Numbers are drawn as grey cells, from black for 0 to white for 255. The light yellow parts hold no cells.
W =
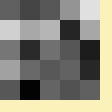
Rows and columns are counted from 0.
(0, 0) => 96
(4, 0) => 87
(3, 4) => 39
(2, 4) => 28
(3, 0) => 161
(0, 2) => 87
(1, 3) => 37

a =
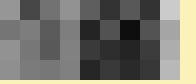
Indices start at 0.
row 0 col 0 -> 150
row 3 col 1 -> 123
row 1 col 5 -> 82
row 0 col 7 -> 51
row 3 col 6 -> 42
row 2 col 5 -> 46
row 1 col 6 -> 14
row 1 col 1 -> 125
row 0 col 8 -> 203
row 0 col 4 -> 94
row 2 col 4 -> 58
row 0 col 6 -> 88

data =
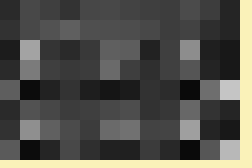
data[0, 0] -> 42
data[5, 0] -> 42
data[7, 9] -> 10
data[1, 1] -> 72
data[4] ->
[94, 12, 34, 51, 30, 21, 27, 50, 44, 10, 110, 197]
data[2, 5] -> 95
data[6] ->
[50, 143, 96, 75, 60, 106, 113, 67, 68, 159, 36, 24]
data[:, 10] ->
[61, 46, 31, 36, 110, 51, 36, 86]
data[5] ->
[42, 82, 71, 60, 63, 72, 77, 50, 55, 103, 51, 37]
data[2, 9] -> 141
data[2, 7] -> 34
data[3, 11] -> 24
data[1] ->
[50, 72, 82, 95, 79, 78, 77, 72, 61, 66, 46, 37]
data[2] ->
[28, 163, 52, 42, 57, 95, 93, 34, 63, 141, 31, 24]
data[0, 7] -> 63
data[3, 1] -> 123
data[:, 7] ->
[63, 72, 34, 47, 50, 50, 67, 59]
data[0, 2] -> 63
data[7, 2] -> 37
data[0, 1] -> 72
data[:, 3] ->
[51, 95, 42, 57, 51, 60, 75, 72]

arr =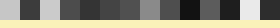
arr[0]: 198
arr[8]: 78
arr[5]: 68
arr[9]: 18
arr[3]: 76

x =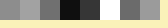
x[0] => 141
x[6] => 107
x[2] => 112

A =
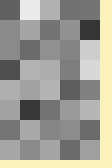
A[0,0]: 97
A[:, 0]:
[97, 139, 138, 79, 175, 162, 117, 166]
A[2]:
[138, 107, 144, 132, 205]
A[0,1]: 235
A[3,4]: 216
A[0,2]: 177
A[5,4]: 182
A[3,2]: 173
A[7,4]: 159

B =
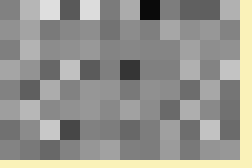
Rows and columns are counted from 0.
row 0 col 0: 129
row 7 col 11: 151
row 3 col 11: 195
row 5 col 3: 145
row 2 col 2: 140
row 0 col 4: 220
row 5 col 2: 137
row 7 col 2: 104
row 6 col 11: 107
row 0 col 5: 123
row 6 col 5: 125
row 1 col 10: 151
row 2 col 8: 133
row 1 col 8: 166
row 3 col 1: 147
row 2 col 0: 127
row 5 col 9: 174
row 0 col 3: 89
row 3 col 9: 176
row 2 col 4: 152
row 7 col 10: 148
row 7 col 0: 131
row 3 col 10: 131
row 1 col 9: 143
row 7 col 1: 121
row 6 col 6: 104

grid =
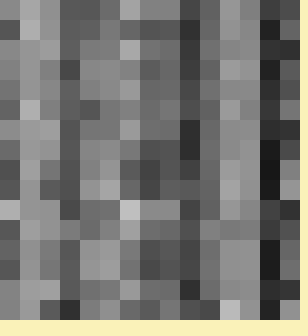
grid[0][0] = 137
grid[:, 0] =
[137, 85, 136, 129, 115, 99, 140, 106, 80, 86, 175, 87, 99, 86, 131, 130]
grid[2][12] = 137
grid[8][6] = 90
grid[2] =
[136, 149, 156, 94, 122, 124, 168, 114, 108, 57, 112, 133, 137, 51, 48]
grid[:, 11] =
[150, 146, 133, 155, 136, 154, 139, 138, 155, 163, 150, 121, 144, 144, 137, 186]
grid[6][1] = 154
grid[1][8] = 87
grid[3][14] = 90
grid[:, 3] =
[88, 92, 94, 72, 95, 93, 84, 86, 82, 80, 74, 123, 87, 90, 89, 48]
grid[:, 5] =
[107, 120, 124, 138, 137, 118, 118, 138, 148, 165, 112, 128, 153, 157, 120, 143]
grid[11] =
[87, 158, 146, 123, 107, 128, 160, 109, 104, 80, 128, 121, 124, 59, 81]
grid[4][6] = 153
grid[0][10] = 97
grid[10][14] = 50
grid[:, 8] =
[129, 87, 108, 103, 105, 117, 108, 83, 84, 93, 138, 104, 87, 83, 107, 117]
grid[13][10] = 113
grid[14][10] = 108
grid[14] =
[131, 157, 160, 89, 112, 120, 153, 109, 107, 48, 108, 137, 140, 46, 53]
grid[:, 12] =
[127, 135, 137, 147, 137, 129, 140, 146, 147, 145, 134, 124, 145, 145, 140, 146]
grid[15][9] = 80
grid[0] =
[137, 166, 144, 88, 87, 107, 163, 129, 129, 70, 97, 150, 127, 62, 76]
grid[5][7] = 107
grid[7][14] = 74
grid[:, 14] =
[76, 100, 48, 90, 80, 117, 51, 74, 128, 149, 50, 81, 102, 110, 53, 145]
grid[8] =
[80, 159, 117, 82, 129, 148, 90, 67, 84, 65, 103, 155, 147, 23, 128]
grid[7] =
[106, 152, 147, 86, 133, 138, 120, 80, 83, 46, 108, 138, 146, 27, 74]
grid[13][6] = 114

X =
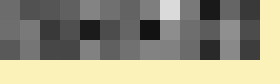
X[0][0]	108
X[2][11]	137
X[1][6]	101
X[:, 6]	[99, 101, 113]
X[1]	[110, 121, 57, 79, 27, 76, 101, 18, 141, 110, 92, 143, 76]
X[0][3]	96
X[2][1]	117
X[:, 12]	[57, 76, 61]
